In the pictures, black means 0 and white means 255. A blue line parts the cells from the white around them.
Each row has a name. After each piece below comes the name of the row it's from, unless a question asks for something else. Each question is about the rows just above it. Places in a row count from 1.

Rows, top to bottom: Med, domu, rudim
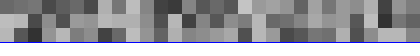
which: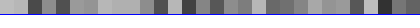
domu
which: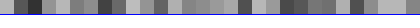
rudim
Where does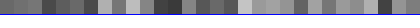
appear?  Med
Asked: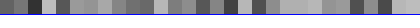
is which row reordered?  domu

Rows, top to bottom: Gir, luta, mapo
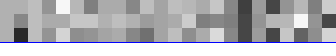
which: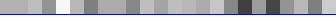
Gir
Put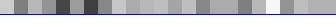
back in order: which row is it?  Gir
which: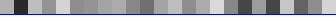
mapo
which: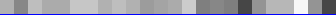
luta

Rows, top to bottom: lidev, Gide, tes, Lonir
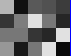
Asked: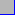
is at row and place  lidev, 1
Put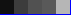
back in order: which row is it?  lidev
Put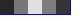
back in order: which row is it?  Gide
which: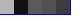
lidev
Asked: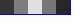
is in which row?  Gide
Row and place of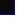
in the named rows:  Lonir, 5
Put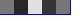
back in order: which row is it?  tes

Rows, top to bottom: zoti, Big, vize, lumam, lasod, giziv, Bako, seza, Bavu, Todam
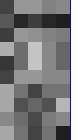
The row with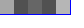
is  seza
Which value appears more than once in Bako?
[115]
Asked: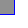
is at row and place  vize, 3

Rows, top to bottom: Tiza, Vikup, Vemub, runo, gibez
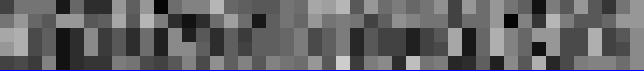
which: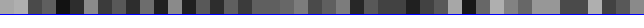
Vemub
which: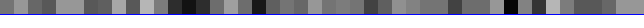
Vikup
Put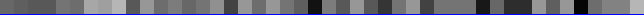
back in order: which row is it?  Tiza
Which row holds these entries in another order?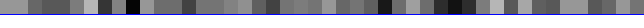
Vikup

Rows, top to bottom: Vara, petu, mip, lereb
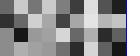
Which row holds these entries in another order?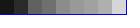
lereb
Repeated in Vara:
[202]

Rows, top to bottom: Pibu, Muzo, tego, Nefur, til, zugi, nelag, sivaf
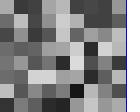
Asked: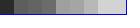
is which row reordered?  zugi
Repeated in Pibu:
[65]

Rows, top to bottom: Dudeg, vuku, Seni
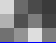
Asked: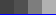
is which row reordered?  vuku
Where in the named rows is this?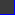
Dudeg, 4
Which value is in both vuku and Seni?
[125]
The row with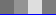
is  Seni
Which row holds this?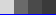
Dudeg

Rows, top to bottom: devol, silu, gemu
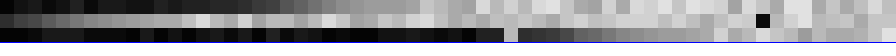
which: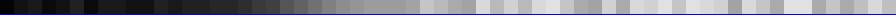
devol
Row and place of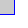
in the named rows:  silu, 54
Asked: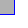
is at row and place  gemu, 62
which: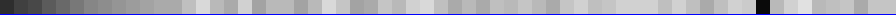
silu
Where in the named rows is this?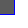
silu, 4

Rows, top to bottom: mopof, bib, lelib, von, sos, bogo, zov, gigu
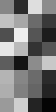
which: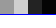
gigu
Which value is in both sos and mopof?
[140]

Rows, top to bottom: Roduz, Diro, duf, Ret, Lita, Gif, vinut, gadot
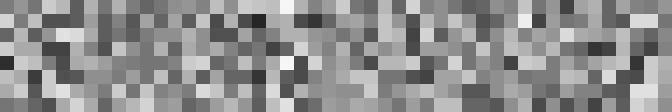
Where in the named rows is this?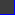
Gif, 3
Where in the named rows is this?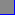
duf, 48
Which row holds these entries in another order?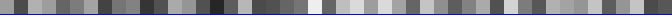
Diro
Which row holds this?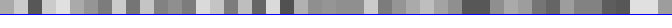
vinut
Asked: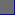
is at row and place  gadot, 23
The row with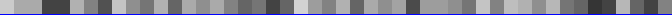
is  Ret
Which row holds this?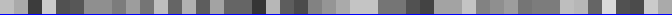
Gif

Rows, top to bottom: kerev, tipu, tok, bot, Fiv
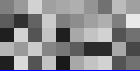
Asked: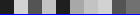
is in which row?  tok
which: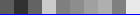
tipu
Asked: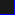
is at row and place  Fiv, 5
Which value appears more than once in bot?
[43]
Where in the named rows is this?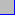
kerev, 9
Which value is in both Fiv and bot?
[168]

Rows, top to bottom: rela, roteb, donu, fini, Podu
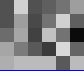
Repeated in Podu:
[187]
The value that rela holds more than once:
[81]
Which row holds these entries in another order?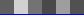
roteb
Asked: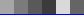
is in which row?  fini

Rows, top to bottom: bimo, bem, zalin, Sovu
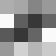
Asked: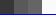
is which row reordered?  zalin
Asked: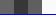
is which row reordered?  bem
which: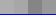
bimo
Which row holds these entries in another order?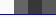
zalin
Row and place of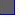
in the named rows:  bem, 2

